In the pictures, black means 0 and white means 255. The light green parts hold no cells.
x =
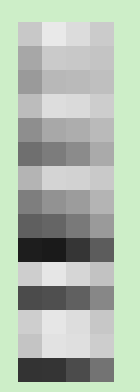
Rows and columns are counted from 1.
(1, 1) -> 200
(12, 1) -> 75
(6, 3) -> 139
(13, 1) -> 206
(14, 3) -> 223
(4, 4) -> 205
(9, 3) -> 121
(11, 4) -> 194
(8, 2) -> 146
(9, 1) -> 95
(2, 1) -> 167
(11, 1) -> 206
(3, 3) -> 186
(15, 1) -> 51
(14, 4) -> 205
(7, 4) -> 201
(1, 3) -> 220

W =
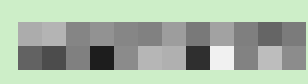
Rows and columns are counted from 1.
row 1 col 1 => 172
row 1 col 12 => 123
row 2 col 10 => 130
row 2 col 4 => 29
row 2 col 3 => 128
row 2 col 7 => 176
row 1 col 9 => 162
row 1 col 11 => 101

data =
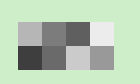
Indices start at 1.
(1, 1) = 182
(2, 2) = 106
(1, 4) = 236
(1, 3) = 95

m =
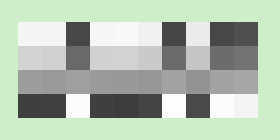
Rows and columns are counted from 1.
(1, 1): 245
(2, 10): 115
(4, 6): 68
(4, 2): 64
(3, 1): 157
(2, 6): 202
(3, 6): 150
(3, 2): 154
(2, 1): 211
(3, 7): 162
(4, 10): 244
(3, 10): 166

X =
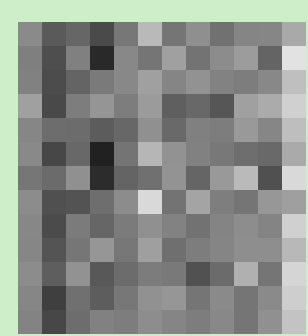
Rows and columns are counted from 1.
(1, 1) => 138
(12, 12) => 206
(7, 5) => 100
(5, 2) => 109
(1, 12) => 169
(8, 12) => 159
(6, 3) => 104
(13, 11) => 144
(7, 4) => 44
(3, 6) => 160
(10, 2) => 84
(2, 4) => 41
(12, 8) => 117
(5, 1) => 134
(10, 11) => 142
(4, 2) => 73
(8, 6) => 217
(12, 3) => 112
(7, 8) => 101
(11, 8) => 81
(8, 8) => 164
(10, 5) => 119
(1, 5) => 119
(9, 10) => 141
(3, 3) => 100
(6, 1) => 137
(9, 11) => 132
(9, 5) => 123
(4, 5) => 125
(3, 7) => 133
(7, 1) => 118
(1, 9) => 113
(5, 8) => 128
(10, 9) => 133
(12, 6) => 145
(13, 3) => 109
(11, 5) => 108
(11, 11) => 117

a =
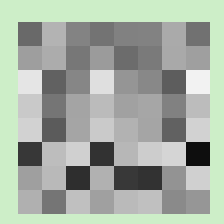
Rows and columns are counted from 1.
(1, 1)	105
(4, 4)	187
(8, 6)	192
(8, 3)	192
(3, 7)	93
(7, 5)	56
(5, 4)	202
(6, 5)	183
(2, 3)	119
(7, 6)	50
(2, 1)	158
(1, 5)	129
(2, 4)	155
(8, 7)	138
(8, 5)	186
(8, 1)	176
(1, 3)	131
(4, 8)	188
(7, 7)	147
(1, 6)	130

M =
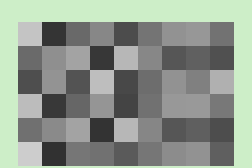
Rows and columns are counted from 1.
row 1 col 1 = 196
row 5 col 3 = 163
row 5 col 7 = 86
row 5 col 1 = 112
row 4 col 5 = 68
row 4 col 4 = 149
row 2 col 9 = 80
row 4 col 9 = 120
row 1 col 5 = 76
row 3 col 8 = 128
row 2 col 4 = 55
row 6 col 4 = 113
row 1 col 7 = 146
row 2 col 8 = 96
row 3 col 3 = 83
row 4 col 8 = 153

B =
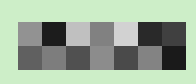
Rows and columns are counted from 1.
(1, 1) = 146
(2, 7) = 26
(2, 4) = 140
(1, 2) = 28

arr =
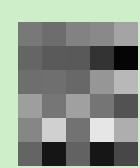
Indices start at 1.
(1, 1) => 120
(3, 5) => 184
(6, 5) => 71
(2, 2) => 90
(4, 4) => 117
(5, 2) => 208
